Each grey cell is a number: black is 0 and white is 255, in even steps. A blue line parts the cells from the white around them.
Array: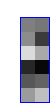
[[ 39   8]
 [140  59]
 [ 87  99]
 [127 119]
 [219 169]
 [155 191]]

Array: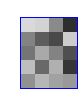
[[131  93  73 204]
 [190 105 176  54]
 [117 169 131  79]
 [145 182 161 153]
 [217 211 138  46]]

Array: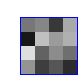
[[148  62  86  44]
 [222  98 140 111]
 [119 134  56 169]
 [ 24 192 155 176]]

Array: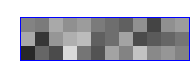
[[169  54 150 175 188  96 110 163  75  90 102 117]
 [ 40 102  75 217 117  83 163 131 195 137 150 131]
 [131 123 169 144 156 123 110  96 144  68 144 156]]

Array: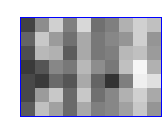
[[ 72  58 106  85 169 100  51 127 239 224]
 [ 58  85 135 120 184 141 120 192 246 177]
 [ 66 141 208 127 216 112 127 177 208 192]
 [ 72 155 200 106 200 112 135 177 208 169]
 [ 78 184 177  92 169 120 127 184 192 155]
 [ 92 192 161 106 169 127 135 161 200 149]
 [100 200 155 112 169 120 135 149 208 149]]

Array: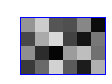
[[143  44   5 156 190 113]
 [ 58 105 210  91  28 176]
 [ 72 170 217  66  20 120]
 [149 204  85  79 135  12]]
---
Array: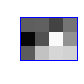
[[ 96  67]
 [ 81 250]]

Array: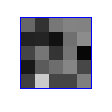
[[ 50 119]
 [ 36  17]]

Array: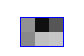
[[ 16  86]
 [192 198]]

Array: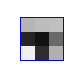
[[188 192]
 [ 18 105]]

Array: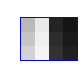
[[233  36]
 [239  44]]

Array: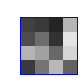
[[ 58  36]
 [109  50]]

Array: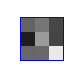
[[118  71]
 [155  68]]

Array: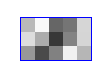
[[249 102]
 [172  55]]
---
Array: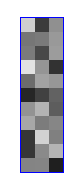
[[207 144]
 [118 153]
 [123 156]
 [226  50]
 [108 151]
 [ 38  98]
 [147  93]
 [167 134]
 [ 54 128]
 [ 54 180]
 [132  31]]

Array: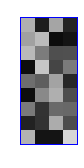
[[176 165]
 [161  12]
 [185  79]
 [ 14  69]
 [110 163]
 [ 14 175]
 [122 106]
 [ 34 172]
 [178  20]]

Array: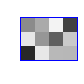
[[139 243]
 [230  95]
 [ 40 184]]

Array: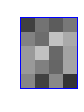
[[ 64  92]
 [130 194]
 [154 104]
 [153 102]
 [134 137]]

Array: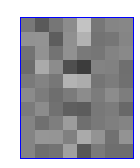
[[120 118 195 133]
 [146  93 178 118]
 [115 115 121 131]
 [108 140  60 129]
 [122 119 172 124]
 [139 110 140 140]
 [123 113  92 124]
 [132 126 111 127]
 [132 149 170 113]
 [132 115  87 110]]

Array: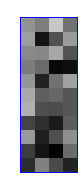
[[147 199]
 [158  81]
 [137 167]
 [124   9]
 [149 113]
 [169 102]
 [176  76]
 [ 68  26]
 [153  80]
 [ 61   3]
 [ 45  75]]

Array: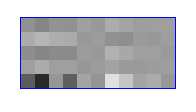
[[145 147 159 172 158 159]
 [172 174 153 145 155 158]
 [142 139 156 177 159 154]
 [159 159 151 163 154 159]
 [ 93 150 164 224 164 151]]
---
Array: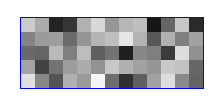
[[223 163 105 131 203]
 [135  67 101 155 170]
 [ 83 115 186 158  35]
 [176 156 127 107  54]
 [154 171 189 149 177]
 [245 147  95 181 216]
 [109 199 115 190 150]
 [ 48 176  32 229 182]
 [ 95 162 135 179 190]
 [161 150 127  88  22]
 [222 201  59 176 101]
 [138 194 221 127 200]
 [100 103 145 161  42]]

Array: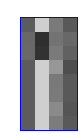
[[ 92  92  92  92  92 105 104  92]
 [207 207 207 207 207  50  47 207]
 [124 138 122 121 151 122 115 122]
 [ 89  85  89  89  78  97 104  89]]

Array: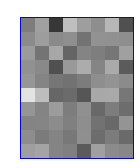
[[159 141 132 149 227 150 145 155 139 125]
 [164 123 133 132 189 132 137 116 157 160]
 [132 132 140 156 102 118  80 167 138  55]
 [128 120 128 125 107 114 153 101 143 191]
 [ 91 143 142 144  86 124 172 132 115 158]
 [160 109 114 105 168 142 133 126 146 142]
 [139 124 105 125 169 147 170 118 145 183]
 [135 106 148 109 119 139  91 160 142  80]]

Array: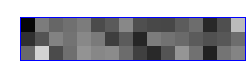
[[106  48   7]
 [211  84 124]
 [ 75 130 102]
 [111 115 112]
 [147 136 124]
 [135 122  75]
 [139  62  90]
 [108  91 136]
 [ 64  38  79]
 [ 41 124  72]
 [ 84 114  71]
 [149 106  92]
 [113  91 109]
 [ 33  80  40]
 [116  87  79]
 [132 109 187]]

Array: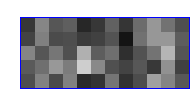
[[ 78  90 133  67  55]
 [130 111  86 128 134]
 [ 74 152 118  75  86]
 [129 124  80  78  95]
 [ 42 206 176  59  39]
 [ 51 137  93  65  55]
 [117  80 111  83  97]
 [ 49  67  47  20  53]
 [ 76  87  82 113 108]
 [160  56 115 151 151]
 [132 145 181 151 114]
 [ 88  65  85  93  79]]

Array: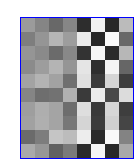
[[170 107 161 158 133 163 139 149 126 155]
 [151 125 175 174 110 179 157 138 149 133]
 [ 97 197 164 164 114 162 180 107 181 104]
 [122 188 119 109 177 111 149 136 157 134]
 [ 42 237 213 222  58 224 229  51 235  45]
 [246  42  60  57 235  58  46 246  40 241]
 [ 40 249 208 214  73 213 244  42 250  40]
 [169 131  69  62 220  62 102 183 104 187]]

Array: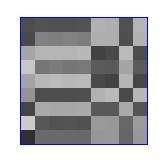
[[ 48 203  69 147 164 199 166  73  77]
 [106  88 169  77 183 118 181 129  82]
 [106  82 166  78 186 124 180 127  80]
 [105  84 167  78 183 118 180 130  80]
 [104  81 169  79 185 121 184 125  82]
 [150 154  89 178  73  91  66 174 177]
 [152 151  89 185  67  89  73 173 174]
 [102 103 169  74 180 164 186  78  80]
 [151 155  84 183  70  90  77 177 180]]
